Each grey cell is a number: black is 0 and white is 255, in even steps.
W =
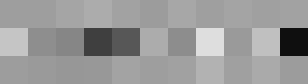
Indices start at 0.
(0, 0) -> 158
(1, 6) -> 141
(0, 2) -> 165
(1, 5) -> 172
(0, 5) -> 156
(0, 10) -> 162
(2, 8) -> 160
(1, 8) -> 154
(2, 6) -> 161
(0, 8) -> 164
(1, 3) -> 63
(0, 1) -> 158

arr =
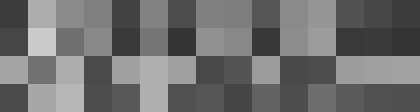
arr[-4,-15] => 60
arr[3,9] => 98
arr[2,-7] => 84
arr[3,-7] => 69
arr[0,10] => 138
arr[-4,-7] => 125
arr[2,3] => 74
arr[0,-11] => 67
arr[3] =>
[75, 167, 184, 77, 88, 175, 81, 86, 69, 98, 77, 109, 89, 81, 79]
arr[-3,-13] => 111
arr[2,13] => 159
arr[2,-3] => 156
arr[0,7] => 128
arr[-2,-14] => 113
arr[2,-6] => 156
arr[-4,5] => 131

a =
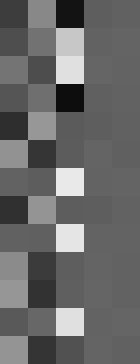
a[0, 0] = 61
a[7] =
[48, 148, 93, 94, 98]
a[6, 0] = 98
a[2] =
[116, 77, 224, 101, 99]
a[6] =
[98, 93, 233, 99, 100]
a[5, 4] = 96
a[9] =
[139, 59, 94, 100, 98]
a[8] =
[97, 96, 229, 99, 99]
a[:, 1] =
[136, 114, 77, 111, 151, 53, 93, 148, 96, 59, 50, 103, 52]
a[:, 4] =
[97, 100, 99, 98, 97, 96, 100, 98, 99, 98, 98, 101, 97]
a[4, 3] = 94
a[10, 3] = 101
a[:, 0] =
[61, 78, 116, 85, 46, 146, 98, 48, 97, 139, 150, 89, 148]
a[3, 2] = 13

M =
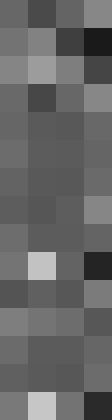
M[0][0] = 103
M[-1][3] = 42
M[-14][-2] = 63
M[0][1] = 74
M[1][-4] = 115
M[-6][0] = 116
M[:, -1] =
[135, 26, 69, 135, 104, 101, 106, 134, 100, 36, 123, 87, 102, 108, 42]
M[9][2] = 99
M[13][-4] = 96
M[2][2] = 126
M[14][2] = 115
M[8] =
[109, 92, 92, 100]
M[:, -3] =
[74, 130, 156, 71, 90, 92, 89, 86, 92, 194, 96, 116, 91, 90, 198]
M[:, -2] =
[100, 63, 126, 103, 88, 91, 88, 93, 92, 99, 87, 109, 91, 87, 115]
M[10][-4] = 84
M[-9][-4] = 99

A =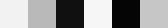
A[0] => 242
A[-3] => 246
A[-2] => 5

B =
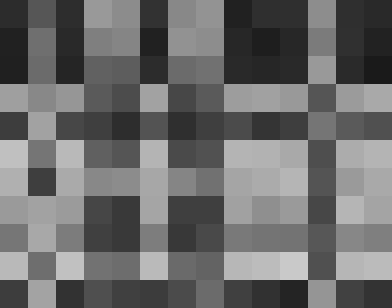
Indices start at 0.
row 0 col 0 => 44
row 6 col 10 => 181
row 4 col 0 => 61
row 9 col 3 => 114
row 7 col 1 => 162
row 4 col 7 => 63
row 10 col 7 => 107
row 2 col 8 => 41
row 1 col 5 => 33
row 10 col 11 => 149
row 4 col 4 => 45
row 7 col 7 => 63
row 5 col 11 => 78
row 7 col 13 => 164
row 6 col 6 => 133
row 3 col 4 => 76
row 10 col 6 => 75
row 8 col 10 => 115
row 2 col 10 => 41
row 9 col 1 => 110
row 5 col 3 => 96
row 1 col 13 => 34
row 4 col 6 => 47
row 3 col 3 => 90
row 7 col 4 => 57
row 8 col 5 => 125
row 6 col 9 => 171
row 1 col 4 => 133
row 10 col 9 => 49
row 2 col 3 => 97
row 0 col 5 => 50
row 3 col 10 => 153
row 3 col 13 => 169
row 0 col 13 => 41
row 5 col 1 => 117
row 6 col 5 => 167

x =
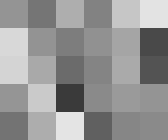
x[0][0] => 148
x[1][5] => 73
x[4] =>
[115, 173, 228, 96, 134, 138]
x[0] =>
[148, 117, 174, 130, 198, 227]
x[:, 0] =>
[148, 216, 212, 149, 115]
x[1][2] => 125

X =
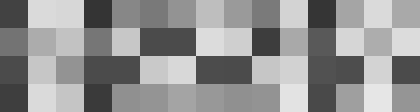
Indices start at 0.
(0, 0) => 66
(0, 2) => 215
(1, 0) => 115
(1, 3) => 118
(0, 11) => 53
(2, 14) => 75
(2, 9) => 198
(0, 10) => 211
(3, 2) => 197
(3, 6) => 164
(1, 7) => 220
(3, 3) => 58
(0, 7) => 190
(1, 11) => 89
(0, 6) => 147
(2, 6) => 216
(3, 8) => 144
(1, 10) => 169
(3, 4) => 144

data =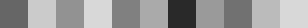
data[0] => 102
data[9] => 187
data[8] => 113

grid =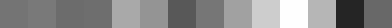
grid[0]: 116
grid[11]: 182
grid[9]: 205
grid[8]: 161

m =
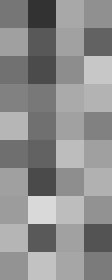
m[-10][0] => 118
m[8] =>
[181, 89, 161, 83]
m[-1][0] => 147
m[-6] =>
[182, 112, 161, 129]
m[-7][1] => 120
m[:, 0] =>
[118, 160, 113, 129, 182, 111, 160, 156, 181, 147]
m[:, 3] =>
[144, 98, 199, 179, 129, 160, 177, 146, 83, 123]
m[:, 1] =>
[50, 88, 75, 120, 112, 98, 74, 217, 89, 194]
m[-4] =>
[160, 74, 142, 177]
